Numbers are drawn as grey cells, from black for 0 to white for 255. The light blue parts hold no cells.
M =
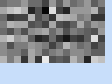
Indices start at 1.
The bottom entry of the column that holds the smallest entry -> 233
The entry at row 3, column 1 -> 108
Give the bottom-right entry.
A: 191
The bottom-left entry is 179
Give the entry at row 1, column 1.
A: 108
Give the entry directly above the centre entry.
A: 167
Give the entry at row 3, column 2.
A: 52
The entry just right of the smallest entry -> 221
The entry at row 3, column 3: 66
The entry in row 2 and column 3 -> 205
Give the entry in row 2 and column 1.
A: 167
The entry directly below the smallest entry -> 108
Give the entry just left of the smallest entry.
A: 80
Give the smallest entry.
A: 7
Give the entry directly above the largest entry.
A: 94
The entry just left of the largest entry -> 52
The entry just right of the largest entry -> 80
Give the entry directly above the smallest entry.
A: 66
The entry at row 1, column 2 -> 124
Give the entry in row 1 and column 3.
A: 124
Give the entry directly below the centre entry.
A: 108
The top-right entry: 124

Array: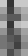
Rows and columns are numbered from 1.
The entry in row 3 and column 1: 132
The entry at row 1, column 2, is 53
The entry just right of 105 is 65
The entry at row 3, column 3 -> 90
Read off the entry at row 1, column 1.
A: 201
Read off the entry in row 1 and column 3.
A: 201
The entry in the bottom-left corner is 147
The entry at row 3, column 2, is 90
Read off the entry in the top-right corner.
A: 201

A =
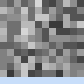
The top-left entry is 128
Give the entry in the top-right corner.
70
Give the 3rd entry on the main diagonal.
142
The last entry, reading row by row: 142
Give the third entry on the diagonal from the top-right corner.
172
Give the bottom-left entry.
172
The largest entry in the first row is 214
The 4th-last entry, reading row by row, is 58
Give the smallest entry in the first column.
99
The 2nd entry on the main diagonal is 156
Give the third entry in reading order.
156
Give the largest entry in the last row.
198
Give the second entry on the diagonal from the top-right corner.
84
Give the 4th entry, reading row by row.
99
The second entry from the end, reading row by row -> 128
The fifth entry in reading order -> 128

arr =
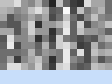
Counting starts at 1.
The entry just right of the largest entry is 74
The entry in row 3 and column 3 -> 122
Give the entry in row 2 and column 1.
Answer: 179
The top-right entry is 110
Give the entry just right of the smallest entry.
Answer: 193
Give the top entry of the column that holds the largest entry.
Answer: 98
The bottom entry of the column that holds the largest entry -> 222
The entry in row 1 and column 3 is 222
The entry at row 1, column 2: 193
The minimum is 36
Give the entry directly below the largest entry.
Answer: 193
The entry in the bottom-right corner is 166
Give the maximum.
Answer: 249
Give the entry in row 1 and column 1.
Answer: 193
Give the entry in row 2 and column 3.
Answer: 136
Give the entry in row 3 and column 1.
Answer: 166
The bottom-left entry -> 122
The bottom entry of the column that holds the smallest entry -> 61
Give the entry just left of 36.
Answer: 110
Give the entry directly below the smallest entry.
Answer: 86
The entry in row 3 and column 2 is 86
